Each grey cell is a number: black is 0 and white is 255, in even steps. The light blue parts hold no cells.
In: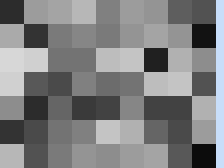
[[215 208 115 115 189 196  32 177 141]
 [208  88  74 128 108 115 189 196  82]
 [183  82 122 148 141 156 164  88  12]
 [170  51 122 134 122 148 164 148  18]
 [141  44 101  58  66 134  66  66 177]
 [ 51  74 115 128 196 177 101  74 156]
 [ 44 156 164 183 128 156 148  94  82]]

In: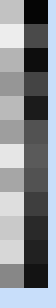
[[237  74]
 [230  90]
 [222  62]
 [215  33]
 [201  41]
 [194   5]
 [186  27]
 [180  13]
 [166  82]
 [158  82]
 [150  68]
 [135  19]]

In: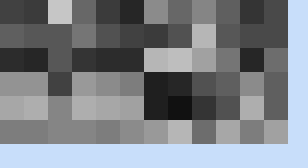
[[167 174 133 174 167 161  31  17  52  81 174  95]
 [147 147  65 153 139 125  31  38  81  95 139  95]
 [125 125 133 133 125 139 153 182 109 167 125 161]
 [ 95  87  87 117  81  65  59  81 182  87  73  73]
 [ 65  59 198 103  59  38 139 103 133  95  52  73]
 [ 44  38  87  52  44  44 182 190 161 117  38 109]]

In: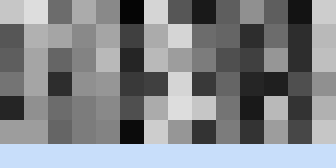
[[198 221 108 171 137   5 213  86  25  94 144  94  19 205]
 [157 157 101 124 131  11 205 150  51 124  51 157  71 198]
 [116 165  45 144 150  57  64 213  57 101  37  31  79 144]
 [ 94 165 101 131 185  37 185 157 124  79  64 150  45 191]
 [ 86 177 165 137 165  64 171 213 108 101  45 108  45 185]
 [ 37 144 108 124 137  79 171 221 198 116  25 185  51 177]]

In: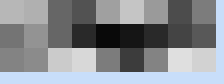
[[183 176 102  82 160 197 154  76 124]
 [131 139 203 216 124  60 131 223 210]
 [116 147 102  41   9  21  41  68  88]]

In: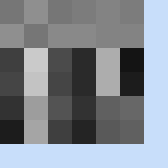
[[143 118 137 137 131 131]
 [118 143 118 124 131 124]
 [ 69 195  69  42 173  28]
 [ 63 202  75  42 173  20]
 [ 50 157  83  50  96 103]
 [ 28 165  63  36  89  96]]

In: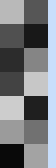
[[205  31]
 [185  86]
 [155 113]
 [ 80  24]
 [ 67 199]
 [ 44 133]
 [  9 163]]
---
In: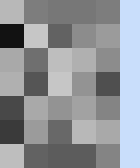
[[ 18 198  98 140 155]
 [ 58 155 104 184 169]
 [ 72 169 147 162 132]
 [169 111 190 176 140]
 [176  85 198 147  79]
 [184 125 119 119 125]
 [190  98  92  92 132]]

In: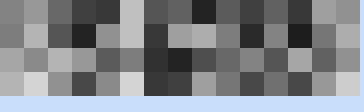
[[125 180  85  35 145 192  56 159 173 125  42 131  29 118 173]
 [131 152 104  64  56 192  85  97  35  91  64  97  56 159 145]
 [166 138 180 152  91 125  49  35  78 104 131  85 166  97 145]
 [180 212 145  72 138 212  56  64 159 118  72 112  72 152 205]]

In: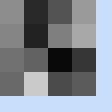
[[105 202  75  91]
 [113  98   9  54]
 [133  34 127 168]
 [141  41  83 154]]

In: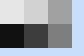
[[ 17  61 126]
 [230 210 161]]

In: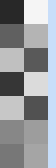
[[ 40 245]
 [ 54 219]
 [ 96 180]
 [119 165]
 [135 157]
 [192  89]
 [199  81]]

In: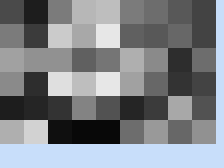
[[ 29  37  51 131  82  37  59 168  82]
 [ 74  29 123 183 190 123 109  88  67]
 [123  59 203 168 231  96  88 103  67]
 [138  45 223 190 231 161 103  51  67]
 [161 145 145  96 117 175 138  45 109]
 [175 210  15   8   8 109 153 103 145]]

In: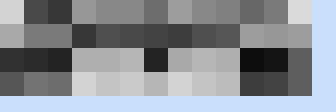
[[ 48  42  35 174 174 182  35 168 182 174  12  20  94]
 [ 86 115 109 210 196 202 182 210 196 188  60  66  94]
 [168 122 122  54  78  72  66  60  78  86 156 150 156]
 [210  72  54 150 136 136 109 156 136 128 102 122 218]]

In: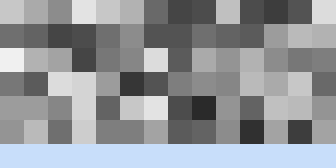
[[111  99  69  76 111 140  83  83 111  99  91 156 186 178]
 [119  91 220 212 156  54  83 126 140 134 186 170 199 105]
 [148 186 111 205 126 126 163  91  99 140  48 163  61 163]
 [156 156 134 212  99 199 227  76  42 148  99 192 186 148]
 [199 170 140 227 199 178 105  69  76 192  76  61  83 220]
 [240 178 163  69 119 134 220  91 170 148 178 140 119 126]]
